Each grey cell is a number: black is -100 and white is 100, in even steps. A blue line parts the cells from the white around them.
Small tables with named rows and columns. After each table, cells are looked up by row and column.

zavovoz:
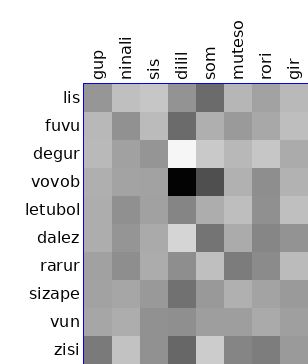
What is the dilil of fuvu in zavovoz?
-16
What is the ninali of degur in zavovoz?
26
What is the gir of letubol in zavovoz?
50
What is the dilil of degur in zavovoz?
93
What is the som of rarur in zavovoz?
50
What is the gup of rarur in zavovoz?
26
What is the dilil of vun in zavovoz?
12
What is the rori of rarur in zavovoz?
9
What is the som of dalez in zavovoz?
-9
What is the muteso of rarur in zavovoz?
-3
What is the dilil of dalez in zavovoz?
67
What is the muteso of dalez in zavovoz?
34
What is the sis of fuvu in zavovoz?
47

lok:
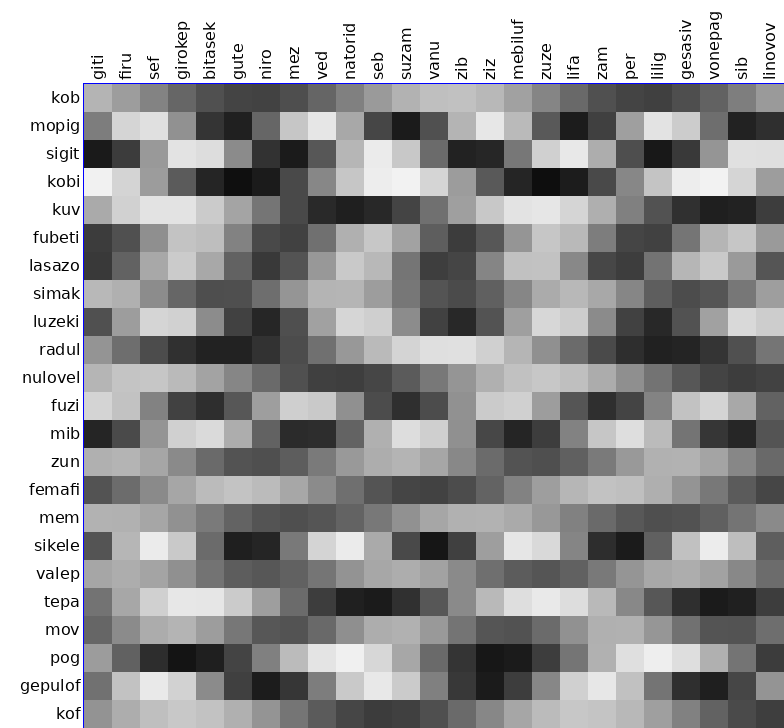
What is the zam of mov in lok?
38
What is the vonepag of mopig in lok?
-14
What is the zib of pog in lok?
-59
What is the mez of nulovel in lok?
-37
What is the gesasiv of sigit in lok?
-55
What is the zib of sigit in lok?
-73
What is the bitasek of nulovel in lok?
28
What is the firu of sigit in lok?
-53
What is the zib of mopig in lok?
41
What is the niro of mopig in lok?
-20
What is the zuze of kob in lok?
4
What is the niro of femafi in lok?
47

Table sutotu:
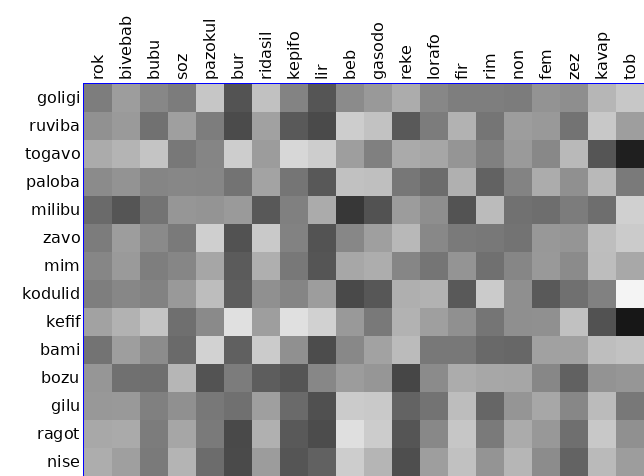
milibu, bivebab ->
-33
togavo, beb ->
24
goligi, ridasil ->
51
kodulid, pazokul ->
48
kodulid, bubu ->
2
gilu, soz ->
13
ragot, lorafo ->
7
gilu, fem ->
31
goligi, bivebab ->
23
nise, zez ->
-22
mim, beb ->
31
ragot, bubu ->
-3
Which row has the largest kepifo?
kefif

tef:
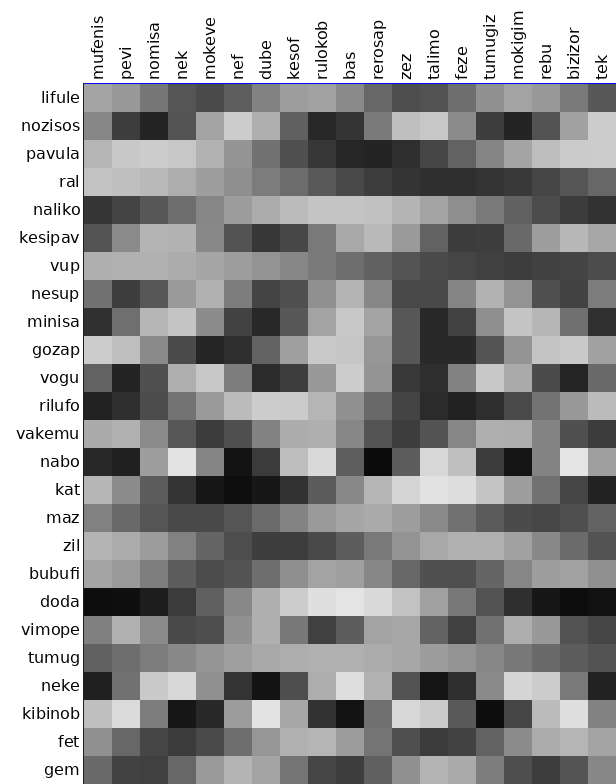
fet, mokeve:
-42
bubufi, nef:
-35
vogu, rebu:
-41
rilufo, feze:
-74
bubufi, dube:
-14
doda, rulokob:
75
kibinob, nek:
-82
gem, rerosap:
-25
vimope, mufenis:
0
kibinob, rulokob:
-61
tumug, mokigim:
-6
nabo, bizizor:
79
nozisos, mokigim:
-72
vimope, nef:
14
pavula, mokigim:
29
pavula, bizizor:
59
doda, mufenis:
-90
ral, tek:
-19
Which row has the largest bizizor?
nabo

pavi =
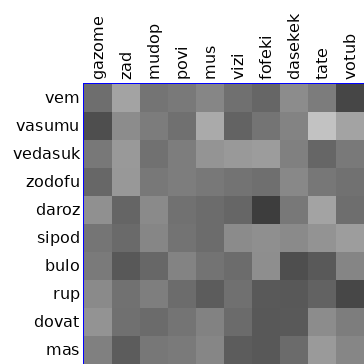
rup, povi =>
-15
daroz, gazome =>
13
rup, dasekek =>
-31
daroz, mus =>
-15
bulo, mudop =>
-19
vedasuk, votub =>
-5
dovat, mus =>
2
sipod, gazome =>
-8
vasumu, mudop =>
-3
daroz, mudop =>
8
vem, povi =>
-5
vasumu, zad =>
10

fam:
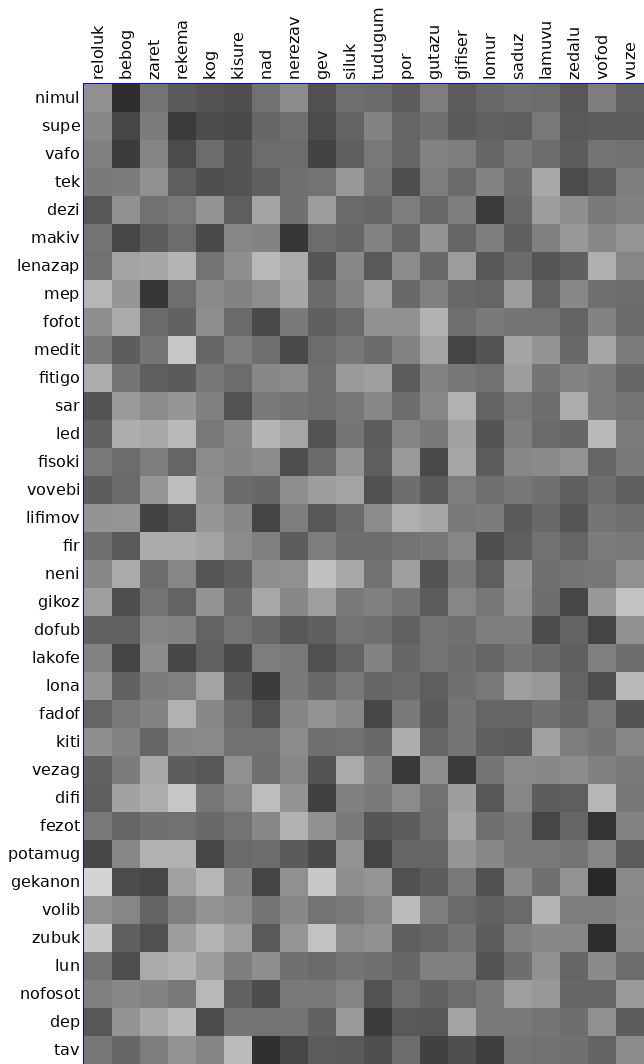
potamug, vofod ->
5
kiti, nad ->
-11
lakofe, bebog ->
-47
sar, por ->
-14
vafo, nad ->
-15
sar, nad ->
-5
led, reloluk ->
-24
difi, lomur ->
-32
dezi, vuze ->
1
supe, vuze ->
-27
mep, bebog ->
17
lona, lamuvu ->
19
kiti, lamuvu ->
26
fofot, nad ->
-42
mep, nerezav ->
30
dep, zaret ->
32
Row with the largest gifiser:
sar

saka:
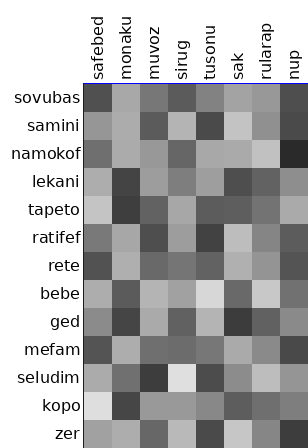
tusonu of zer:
-42
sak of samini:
53
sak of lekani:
-39
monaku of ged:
-46
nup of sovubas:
-39
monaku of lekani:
-47
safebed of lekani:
36
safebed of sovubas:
-37
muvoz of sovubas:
-7
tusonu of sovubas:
2
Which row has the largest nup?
tapeto

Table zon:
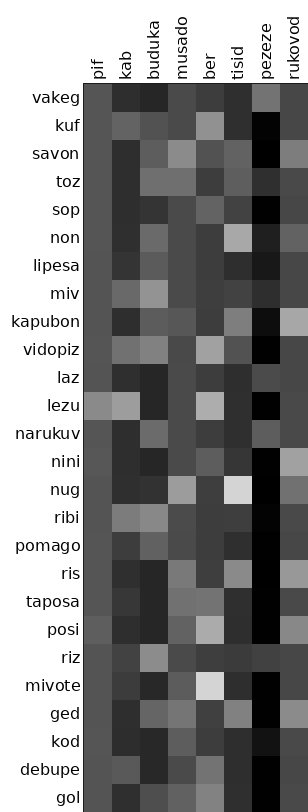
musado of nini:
-42
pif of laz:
-34
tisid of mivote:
-64
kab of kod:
-65
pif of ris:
-33
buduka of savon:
-27
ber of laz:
-52
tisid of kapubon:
-1
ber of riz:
-51
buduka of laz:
-70
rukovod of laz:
-44
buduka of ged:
-21
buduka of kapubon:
-28
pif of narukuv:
-33
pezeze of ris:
-100
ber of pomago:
-52
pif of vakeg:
-33
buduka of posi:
-70
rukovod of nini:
26

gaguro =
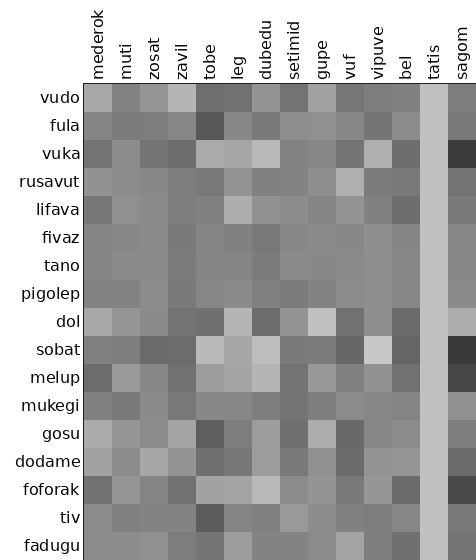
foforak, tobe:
27
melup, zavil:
-11
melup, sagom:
-44
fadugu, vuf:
28
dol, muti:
17
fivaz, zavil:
-4
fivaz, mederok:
4
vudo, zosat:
18
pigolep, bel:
5
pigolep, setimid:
-3
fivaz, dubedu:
-5
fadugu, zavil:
-2
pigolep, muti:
2
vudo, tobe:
-13
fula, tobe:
-31
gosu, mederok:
34
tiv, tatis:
51
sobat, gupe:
-3
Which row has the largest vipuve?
sobat

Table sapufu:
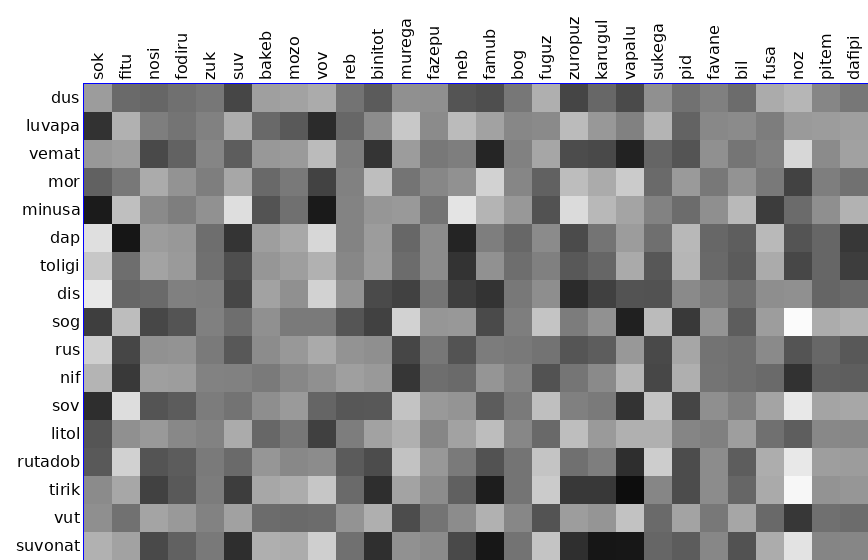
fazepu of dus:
12
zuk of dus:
-7
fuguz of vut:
-35
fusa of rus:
8
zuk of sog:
0
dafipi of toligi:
-52
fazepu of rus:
-7
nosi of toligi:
28
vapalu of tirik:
-90
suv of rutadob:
-17
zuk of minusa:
14
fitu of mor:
-6

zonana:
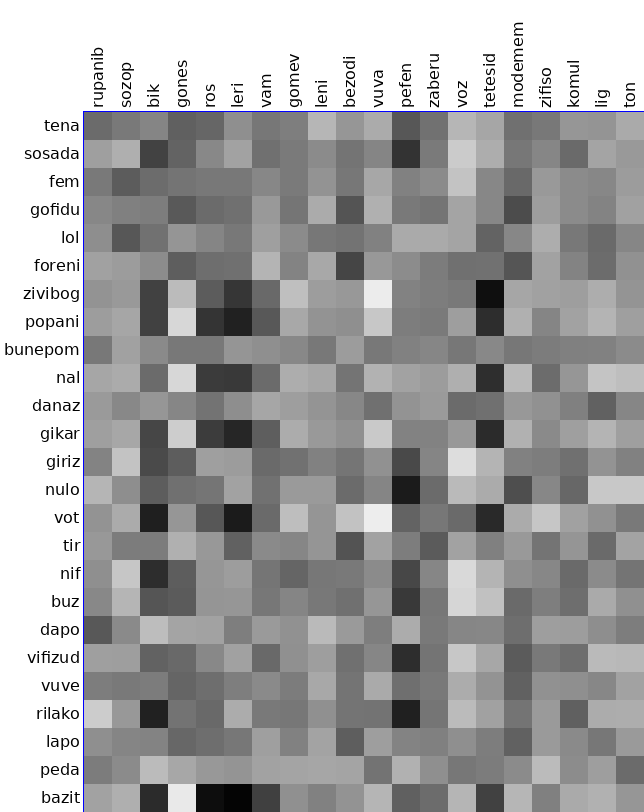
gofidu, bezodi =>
-34
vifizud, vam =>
-18
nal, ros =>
-54
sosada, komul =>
-17
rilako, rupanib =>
60
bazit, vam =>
-50
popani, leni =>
15
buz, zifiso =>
-1
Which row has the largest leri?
rilako

